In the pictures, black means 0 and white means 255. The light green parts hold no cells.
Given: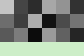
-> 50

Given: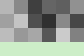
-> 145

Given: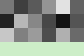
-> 98

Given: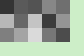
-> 111

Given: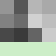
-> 169

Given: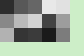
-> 225

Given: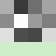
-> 163

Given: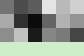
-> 208

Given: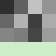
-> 148

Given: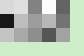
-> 99
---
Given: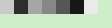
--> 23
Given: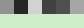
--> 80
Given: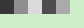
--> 78
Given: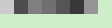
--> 55
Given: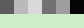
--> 158
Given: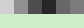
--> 103
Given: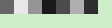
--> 175
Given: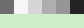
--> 150
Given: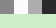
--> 173
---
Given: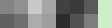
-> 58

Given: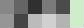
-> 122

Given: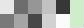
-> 194

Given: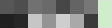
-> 100

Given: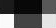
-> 8

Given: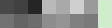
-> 207

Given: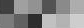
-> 138

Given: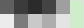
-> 67

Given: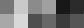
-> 24
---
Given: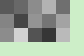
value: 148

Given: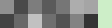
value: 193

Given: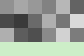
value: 106

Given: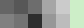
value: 45

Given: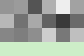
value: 169

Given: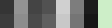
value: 74
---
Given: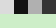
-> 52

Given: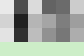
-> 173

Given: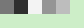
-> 189

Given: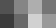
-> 153

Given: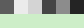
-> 36

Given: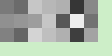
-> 163

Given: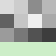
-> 61

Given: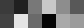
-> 155

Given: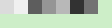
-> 114

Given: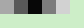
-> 210
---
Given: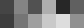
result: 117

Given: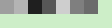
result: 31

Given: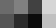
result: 213

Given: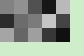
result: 165

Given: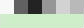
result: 97

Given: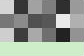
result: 61

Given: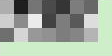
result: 152
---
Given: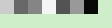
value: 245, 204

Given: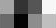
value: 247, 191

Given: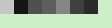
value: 198, 134

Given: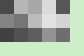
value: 225, 218

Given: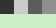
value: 203, 143

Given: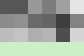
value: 229, 213
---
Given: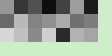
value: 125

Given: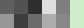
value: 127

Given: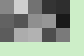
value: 25

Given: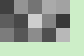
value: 56

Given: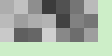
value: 117

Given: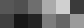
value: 58

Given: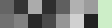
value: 156

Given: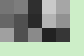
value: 145

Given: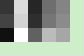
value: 139
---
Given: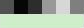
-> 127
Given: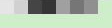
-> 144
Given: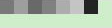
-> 35
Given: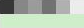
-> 236
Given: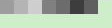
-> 95
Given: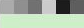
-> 94
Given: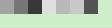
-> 83
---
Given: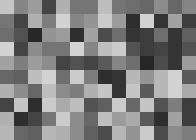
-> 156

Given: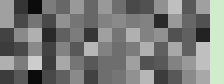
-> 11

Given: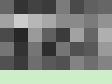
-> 66

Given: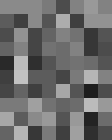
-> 138

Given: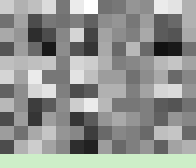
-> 191

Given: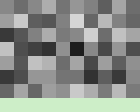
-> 136

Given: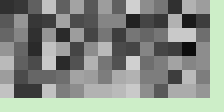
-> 96

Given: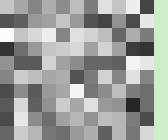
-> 132
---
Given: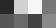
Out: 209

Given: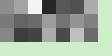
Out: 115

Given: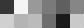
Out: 122

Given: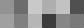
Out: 174

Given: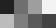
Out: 111

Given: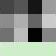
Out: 174

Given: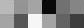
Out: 9

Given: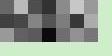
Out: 125

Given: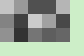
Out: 203
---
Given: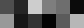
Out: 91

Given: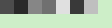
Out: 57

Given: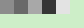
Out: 53

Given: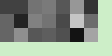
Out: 19

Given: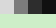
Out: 45

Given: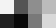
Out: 121

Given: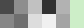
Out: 240

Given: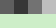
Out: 114

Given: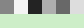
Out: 104

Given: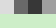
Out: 55
